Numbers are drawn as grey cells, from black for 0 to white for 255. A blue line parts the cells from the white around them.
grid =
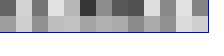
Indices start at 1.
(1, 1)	100
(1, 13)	132
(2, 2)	207
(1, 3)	118
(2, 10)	170
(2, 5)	194
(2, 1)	158

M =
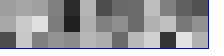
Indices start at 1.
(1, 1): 157
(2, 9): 106
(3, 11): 52
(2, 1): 169
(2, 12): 120
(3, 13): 176
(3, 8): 106
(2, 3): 223
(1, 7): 76
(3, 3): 129
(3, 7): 173
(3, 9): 186

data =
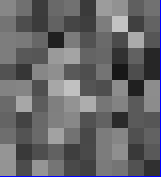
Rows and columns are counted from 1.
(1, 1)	135
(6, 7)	78
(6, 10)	141
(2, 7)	125
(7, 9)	90
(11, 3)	149
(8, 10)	86
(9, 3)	106
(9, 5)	114
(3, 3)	103
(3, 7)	106
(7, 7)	118
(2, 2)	77
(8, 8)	42
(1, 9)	95
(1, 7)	156
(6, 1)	131
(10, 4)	97
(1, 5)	113
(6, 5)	193
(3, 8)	75
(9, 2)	83
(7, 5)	147
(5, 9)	77
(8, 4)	128
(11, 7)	123
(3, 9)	171
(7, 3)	92
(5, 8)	23
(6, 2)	133
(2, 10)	99
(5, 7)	116
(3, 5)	124

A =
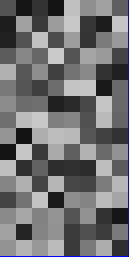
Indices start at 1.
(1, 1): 83
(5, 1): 177
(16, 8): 47
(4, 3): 103
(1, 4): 20
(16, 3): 152
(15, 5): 59
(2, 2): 161
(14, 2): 167
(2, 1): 29
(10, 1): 20
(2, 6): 54
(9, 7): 65
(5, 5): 115
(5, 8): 32
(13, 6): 132
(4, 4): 202
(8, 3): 200
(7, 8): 105
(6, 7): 25
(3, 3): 194
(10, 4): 170
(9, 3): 174
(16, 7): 173
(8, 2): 188
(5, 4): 64
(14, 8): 22
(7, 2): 108
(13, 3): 195
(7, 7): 197
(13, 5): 142
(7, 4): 32
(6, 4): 109
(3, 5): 157
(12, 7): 124
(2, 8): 197
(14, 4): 148

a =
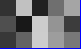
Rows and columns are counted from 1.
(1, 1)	50
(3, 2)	99
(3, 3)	205

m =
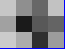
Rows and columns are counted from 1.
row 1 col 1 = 198
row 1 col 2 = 143
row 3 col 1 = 203

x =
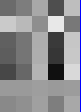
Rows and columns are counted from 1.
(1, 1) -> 107
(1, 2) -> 125
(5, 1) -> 71
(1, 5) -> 190
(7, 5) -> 168
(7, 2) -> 144
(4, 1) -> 93
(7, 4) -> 126
